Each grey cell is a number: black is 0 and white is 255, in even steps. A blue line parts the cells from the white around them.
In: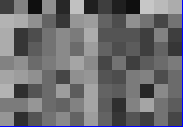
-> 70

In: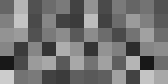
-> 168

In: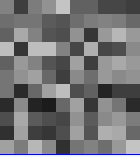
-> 196

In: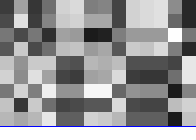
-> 195

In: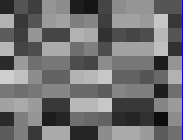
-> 111

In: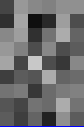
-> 92

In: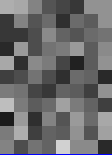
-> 41

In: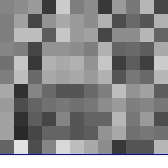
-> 183

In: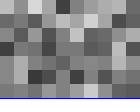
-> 90
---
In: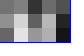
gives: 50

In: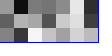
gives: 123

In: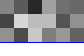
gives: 40

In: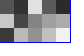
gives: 225

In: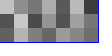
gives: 119

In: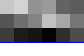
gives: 146

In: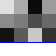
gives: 11
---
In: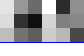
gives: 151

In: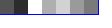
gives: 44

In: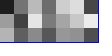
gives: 116

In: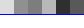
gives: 144

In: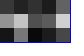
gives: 34

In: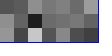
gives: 91

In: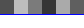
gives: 189

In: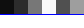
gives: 44
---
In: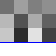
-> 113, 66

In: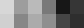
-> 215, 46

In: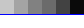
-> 199, 10

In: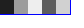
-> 31, 209

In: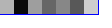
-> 180, 206

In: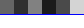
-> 101, 212

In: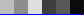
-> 189, 11

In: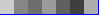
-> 205, 174

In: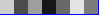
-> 206, 124
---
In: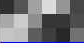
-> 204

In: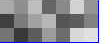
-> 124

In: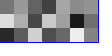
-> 173

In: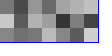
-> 91

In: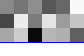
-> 236

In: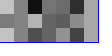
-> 131
